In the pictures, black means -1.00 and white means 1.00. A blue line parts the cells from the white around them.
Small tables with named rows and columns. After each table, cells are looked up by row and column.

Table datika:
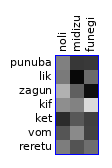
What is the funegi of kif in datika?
0.71
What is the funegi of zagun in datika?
-0.88
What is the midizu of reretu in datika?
-0.35
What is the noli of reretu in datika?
-0.02
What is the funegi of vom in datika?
-0.48
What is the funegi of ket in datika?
-0.50
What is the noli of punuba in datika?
0.00
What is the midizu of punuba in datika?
-0.57
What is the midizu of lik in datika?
-0.94
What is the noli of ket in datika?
-0.66
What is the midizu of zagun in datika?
-0.25
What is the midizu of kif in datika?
0.02
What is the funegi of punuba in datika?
-0.55
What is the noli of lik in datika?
-0.04
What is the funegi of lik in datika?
-0.16
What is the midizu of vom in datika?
0.08

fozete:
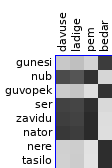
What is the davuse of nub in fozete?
-0.41
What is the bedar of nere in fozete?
-0.65
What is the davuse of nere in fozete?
0.63
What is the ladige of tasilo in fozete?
0.60
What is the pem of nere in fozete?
0.77
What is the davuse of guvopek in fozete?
0.59

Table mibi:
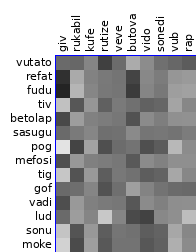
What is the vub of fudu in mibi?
0.24
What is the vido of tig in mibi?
-0.27
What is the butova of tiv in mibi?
-0.12
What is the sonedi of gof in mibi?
-0.10
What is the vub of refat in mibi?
0.18
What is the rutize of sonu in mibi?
-0.27
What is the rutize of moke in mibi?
-0.31
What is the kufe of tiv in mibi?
0.18
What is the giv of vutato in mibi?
-0.17
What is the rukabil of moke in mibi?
-0.41
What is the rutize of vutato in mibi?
-0.50
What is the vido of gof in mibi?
0.03
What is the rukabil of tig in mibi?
-0.35
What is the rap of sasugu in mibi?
-0.03
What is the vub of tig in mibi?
0.31
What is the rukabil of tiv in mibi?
-0.32
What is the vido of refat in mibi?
0.07
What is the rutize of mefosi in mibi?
-0.03
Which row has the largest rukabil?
fudu

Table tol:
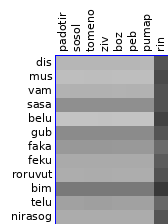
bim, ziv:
-0.05
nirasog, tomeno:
0.35
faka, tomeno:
0.19
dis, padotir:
0.43
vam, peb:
0.39
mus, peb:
0.49
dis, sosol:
0.43
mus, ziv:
0.48
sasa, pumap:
0.12
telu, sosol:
0.26
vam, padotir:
0.40
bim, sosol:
-0.05
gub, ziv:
0.09
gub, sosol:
0.09
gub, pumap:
0.09
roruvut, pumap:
0.36

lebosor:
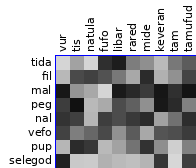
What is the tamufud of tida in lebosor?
-0.28
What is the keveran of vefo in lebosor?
-0.34
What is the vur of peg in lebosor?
-0.52
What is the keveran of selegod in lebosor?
-0.58
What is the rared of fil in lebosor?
0.32
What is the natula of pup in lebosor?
-0.57
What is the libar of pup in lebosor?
0.27
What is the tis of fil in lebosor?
-0.42

